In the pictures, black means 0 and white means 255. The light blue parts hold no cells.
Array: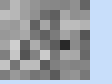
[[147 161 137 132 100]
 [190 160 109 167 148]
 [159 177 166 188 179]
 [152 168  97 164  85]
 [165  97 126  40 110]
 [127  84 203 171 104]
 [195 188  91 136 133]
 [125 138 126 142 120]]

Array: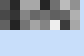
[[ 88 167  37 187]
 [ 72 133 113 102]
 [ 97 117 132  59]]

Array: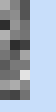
[[174  85]
 [131  84]
 [ 45 113]
 [177 116]
 [134  63]
 [117 165]
 [ 90 121]
 [109 227]
 [156 136]
 [ 78 114]]

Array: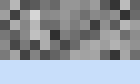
[[126  79 118 149 137  90 188]
 [159 149 135 152 112 127  50]
 [ 79 134 107 147 144 144 183]
 [119 137 174 127  89 164 110]
 [139 122 173  71 158 158 161]
 [122  66  78 120 162 102 167]]

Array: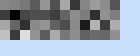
[[135 120 149 167 134 140]
 [ 60  72  78 100 124 145]
 [166  47 148  76  26  61]
 [192 221  92 118  98 104]]

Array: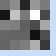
[[115  37 123]
 [ 21 121  72]
 [131  95 167]
 [101  99  79]
 [ 99 125  57]]
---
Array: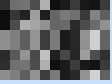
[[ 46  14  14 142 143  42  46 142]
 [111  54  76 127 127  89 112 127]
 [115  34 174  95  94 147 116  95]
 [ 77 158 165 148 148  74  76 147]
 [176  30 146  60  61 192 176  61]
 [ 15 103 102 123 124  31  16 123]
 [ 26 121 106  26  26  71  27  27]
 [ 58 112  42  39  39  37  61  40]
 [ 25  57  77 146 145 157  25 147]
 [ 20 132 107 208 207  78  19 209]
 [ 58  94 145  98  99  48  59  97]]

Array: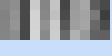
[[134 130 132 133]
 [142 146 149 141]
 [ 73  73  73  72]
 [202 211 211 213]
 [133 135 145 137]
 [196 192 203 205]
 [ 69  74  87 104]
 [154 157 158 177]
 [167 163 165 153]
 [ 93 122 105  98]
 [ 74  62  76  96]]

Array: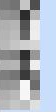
[[123 147 176 180 185 135 177 127 150 175 185]
 [115 142 180 187 197 127 181 117 154 184 197]
 [198  44  82  99 207  46  86  58 247 246 191]
 [ 78 182 235 237 213 151 237 127 108 173 223]]

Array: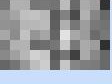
[[119 150 146 167 125 137 102]
 [176 165 144 140 177 160 117]
 [176 191 181 193 178 182 151]
 [118 194 183 149 105 209 189]
 [120 184 187 165 110 198 205]
 [115  91  95 101 118  89 101]
 [187 130 175 226 201 118 198]
 [106  75 119 167 120  64 133]
 [170 177 157 155 170 170 126]
 [158 134 121 108 157 136 123]
 [ 50 105 115 121  48 104 105]]

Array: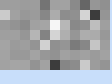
[[158 203 154 159 164 163 162]
 [158 161 147 160 155 153 165]
 [156 152 139 150 158 153 164]
 [157 155 161 181 148 163 147]
 [116 135 165 131 209 151 162]
 [161 172 246 212 144 146  60]
 [162 141 183 175 149 161 134]
 [138 144 137 150 123 156 140]
 [102 212 144 173 135 161 202]
 [150  60 190 171 197 155 156]
 [144 149 159 152 158 162 148]]

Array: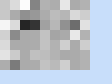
[[200 200 245 209 218 227 173]
 [219 171 219 139 171 203 123]
 [252 144  37 171 171 171 171]
 [132 152  52 172 172 192 172]
 [178 172 161 194 194 189 194]
 [173 188 183 165 178 179 186]
 [231 182 145 170 207 170 207]
 [171 217 109 232 171 171 171]
 [178 206 225 178 206 178 178]]
